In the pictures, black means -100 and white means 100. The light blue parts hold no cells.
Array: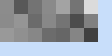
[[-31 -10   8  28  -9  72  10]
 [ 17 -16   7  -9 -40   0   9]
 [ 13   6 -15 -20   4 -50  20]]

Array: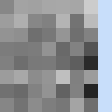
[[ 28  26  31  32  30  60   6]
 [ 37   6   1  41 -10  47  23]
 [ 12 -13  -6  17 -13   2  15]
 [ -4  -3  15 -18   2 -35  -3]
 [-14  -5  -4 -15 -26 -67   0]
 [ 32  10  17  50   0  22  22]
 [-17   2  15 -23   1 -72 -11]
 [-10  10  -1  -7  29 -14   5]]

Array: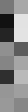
[[ 32  -6]
 [ 77 -87]
 [ 78 -72]
 [-28  13]
 [ 30   4]
 [ 46 -63]
 [ 25  18]
 [  6  20]]

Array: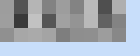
[[-34  42   2  23   3  46 -38  37  23]
 [-55  52 -33  26  16  45 -23   3  24]
 [ 31  33  29  -1  11  12  23   7  13]]

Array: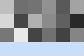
[[-13 -10  14 -30  28  50]
 [-45  39   9 -25 -68  69]
 [ 83 -47 -11 -48   4  -7]]

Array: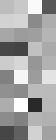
[[ 57  96 -32  48]
 [ 67   8  36  65]
 [ 22  25  42  31]
 [-47  51  33 -44]
 [ 68  18  40  60]
 [ 93  22  78   1]
 [  9  47  46  13]
 [ 99 -68  45  36]
 [  1  41  39  10]
 [-25  65  27 -45]]

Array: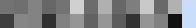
[[-13   3 -19 -10  63 -15  38 -19  -1  58 -18  39 -10]
 [  5   3 -62   1  18 -23  18 -28 -61  17   1 -87 -51]]

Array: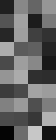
[[  7 -21  18 -75]
 [ 27 -78  -5 -34]
 [ 25 -50 -61 -70]
 [-29 -25 -72  36]
 [ 24   7 -81 -42]
 [ 34 -63 -65  17]
 [-42  28  22 -53]
 [ 21 -38  -1   1]
 [-43 -57  40 -40]
 [-15  56 -85 -97]]
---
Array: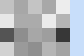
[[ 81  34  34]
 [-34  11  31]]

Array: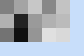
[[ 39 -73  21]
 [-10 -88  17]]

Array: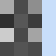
[[-63 -32 -53]
 [ 60 -43  29]]

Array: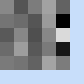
[[ -9 -15 -33]
 [-30   6 -38]]

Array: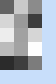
[[ 68  20 -53]
 [ 86  26  68]]

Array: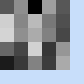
[[62  5 46]
 [66 12 34]]

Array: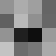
[[-25  45  13]
 [ 15 -75 -89]]
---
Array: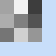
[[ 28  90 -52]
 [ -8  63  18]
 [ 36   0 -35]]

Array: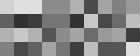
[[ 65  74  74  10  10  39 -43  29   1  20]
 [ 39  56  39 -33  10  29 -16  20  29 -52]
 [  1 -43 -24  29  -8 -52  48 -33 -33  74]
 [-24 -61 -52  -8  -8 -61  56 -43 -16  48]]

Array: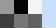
[[-52  -7 -24]
 [ 19 -97  91]]

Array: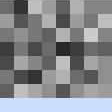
[[-25  49  30  12 -33  12  30  22]
 [-43  30   4 -25  49 -43  30  12]
 [ -6  12  -6 -25  39  -6  59   4]
 [-52  -6 -43 -16 -69 -52 -16 -25]
 [ 22 -33  -6  39 -43  22  -6  49]
 [ -6 -43 -60  22  39 -16 -33  12]
 [-16 -60  49  22 -25  39   4   4]]

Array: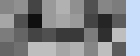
[[  5  13 -47  21  39  13 -37   5  -3]
 [-21 -12  49  49  30  39   5  49 -29]
 [ -3 -21 -47 -37 -55 -55  -3 -63  49]
 [ 30 -37 -88  21  30  21 -47 -71 -29]]

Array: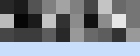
[[-45 -53 -53 -27 -69  20 -18 -27 -61  20]
 [-69 -79 -35   0  28   0 -45  54 -18  -8]
 [ 46 -95 -79  54 -61  10 -87  10  80  -8]]

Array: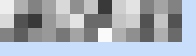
[[ 87  37   2  29  70  12  54 -55  62  78   2  29   2]
 [  2 -26  12  20  -7  29  -7  96  37  12 -26  37 -17]
 [ 70 -36 -55  20  46  78 -17 -17  54  62 -36  54 -36]]

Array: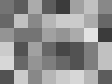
[[-36  59   7  43  59  69  43 -28]
 [-19  51   7  43  59  59  34 -19]
 [ 16  -9  -9  26  16  34  78 -54]
 [ 69 -19  16  -1 -19 -36  -1  51]
 [ -9 -28  34 -28 -54  26  51   7]
 [ 59 -36  26 -19 -45 -36  -1  51]]
